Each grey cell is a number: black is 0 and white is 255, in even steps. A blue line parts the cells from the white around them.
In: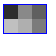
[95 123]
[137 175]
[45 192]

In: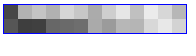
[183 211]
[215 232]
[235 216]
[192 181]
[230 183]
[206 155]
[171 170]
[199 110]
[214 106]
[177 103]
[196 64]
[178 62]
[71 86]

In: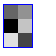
[146 196 69]
[102 1 224]

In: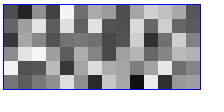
[86 91 129 177 133 159]
[169 102 206 185 110 152]
[192 207 112 134 231 47]
[209 103 48 103 162 235]
[165 218 206 181 126 16]
[78 80 83 160 165 168]
[156 82 71 74 173 199]
[170 226 112 132 220 43]
[111 97 120 174 165 143]
[244 223 114 93 56 222]
[65 93 82 159 186 144]
[144 227 136 245 86 120]
[36 159 166 227 82 93]
[78 101 56 140 242 117]

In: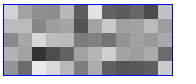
[193 157 169 107 203]
[75 187 153 170 94]
[103 162 161 157 89]
[91 160 147 164 86]
[98 201 115 207 96]
[226 164 130 181 172]
[92 83 125 162 126]
[184 164 185 99 185]
[141 158 189 77 217]
[144 134 214 50 234]
[162 187 167 163 108]
[210 187 138 179 149]

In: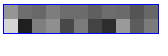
[103 123]
[84 92]
[106 154]
[109 45]
[95 67]
[108 122]
[109 72]
[125 143]
[104 127]
[110 31]
[149 212]

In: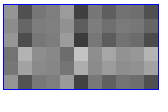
[80 101 75 180 163 80]
[110 119 108 151 145 110]
[114 122 114 146 142 115]
[94 111 92 166 155 96]
[119 125 119 142 139 120]
[64 93 59 195 173 66]
[155 145 156 109 117 154]
[126 128 125 136 134 126]
[119 125 119 142 138 120]
[80 102 77 179 163 82]
[149 140 150 115 119 148]
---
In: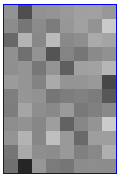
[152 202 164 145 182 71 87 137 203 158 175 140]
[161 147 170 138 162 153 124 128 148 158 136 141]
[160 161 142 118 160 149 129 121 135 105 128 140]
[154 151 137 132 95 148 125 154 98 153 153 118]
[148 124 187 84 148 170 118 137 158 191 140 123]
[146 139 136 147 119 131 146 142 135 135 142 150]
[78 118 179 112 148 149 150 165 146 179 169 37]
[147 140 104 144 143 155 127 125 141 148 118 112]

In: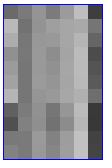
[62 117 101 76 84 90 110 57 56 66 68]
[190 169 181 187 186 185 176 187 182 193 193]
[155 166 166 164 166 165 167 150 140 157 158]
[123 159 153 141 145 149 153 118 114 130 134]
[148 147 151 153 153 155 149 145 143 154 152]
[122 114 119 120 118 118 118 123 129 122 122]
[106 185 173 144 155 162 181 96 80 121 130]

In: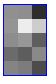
[45 205 94 137 76]
[142 237 151 93 124]
[144 148 141 107 132]

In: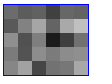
[99 192 113 143 168]
[103 169 62 140 119]
[64 100 27 123 114]
[97 166 127 141 70]
[92 130 81 83 162]
[108 89 143 123 134]

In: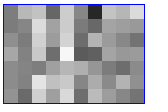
[219 153 115 155 139 144 116]
[182 158 136 152 109 179 135]
[195 164 155 164 124 138 157]
[39 104 180 96 150 172 187]
[135 123 109 91 175 134 110]
[205 204 211 247 182 201 217]
[102 162 156 110 160 192 159]
[194 220 209 201 126 228 208]
[184 134 124 130 132 130 106]
[125 124 143 167 140 140 147]

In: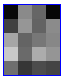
[7 139 135 149 68]
[102 99 119 172 76]
[138 150 100 106 54]
[9 65 166 200 111]

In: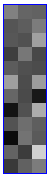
[98 124 160 72 76 156 24 172 94 90 208 124]
[101 93 81 119 80 76 74 81 110 115 60 97]
[129 85 87 62 92 159 102 19 83 11 99 57]
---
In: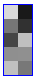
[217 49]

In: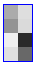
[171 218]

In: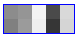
[140 155]

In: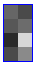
[102 108]

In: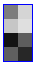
[125 223]

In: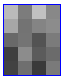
[186 115 83 107]

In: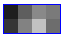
[30 130]
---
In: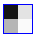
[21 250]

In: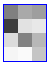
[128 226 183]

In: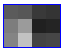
[91 155 67]

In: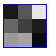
[25 63 12]

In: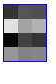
[52 163 52]

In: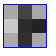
[168 44 167]
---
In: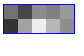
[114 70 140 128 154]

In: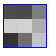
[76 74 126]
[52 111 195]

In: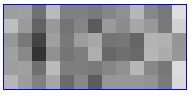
[158 160 113 186 128 128 122 134 144 183 135 120 221]
[151 120 67 159 121 157 167 116 119 101 179 177 149]
[158 160 112 187 127 127 122 134 144 183 136 119 219]

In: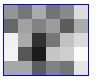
[149 118 171 115 138 220]
[240 170 49 119 195 218]
[167 167 93 130 116 229]

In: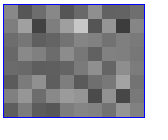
[136 86 109 136 85 105 143 98 99 111]
[109 118 95 100 115 133 129 114 127 122]
[107 105 94 95 100 122 143 101 142 124]
[128 150 109 137 155 149 75 145 71 121]

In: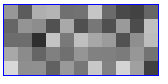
[151 92 175 180 112 114 198 107 73 66 102]
[109 109 46 196 121 191 167 155 82 143 189]
[216 143 144 97 153 119 200 130 212 160 64]

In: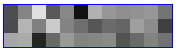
[78 133 224 89 135 18 177 151 143 146 151 116]
[167 170 36 105 153 131 134 138 83 106 130 114]
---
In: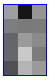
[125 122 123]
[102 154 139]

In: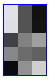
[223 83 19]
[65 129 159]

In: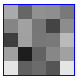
[133 161 118]
[62 160 119]

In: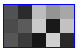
[75 91 202]
[86 59 22]

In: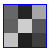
[97 206 86]
[194 32 63]

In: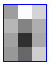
[182 131 174]
[161 47 168]

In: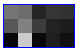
[87 129 60]
[7 204 8]

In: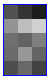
[148 189 209]
[111 99 127]
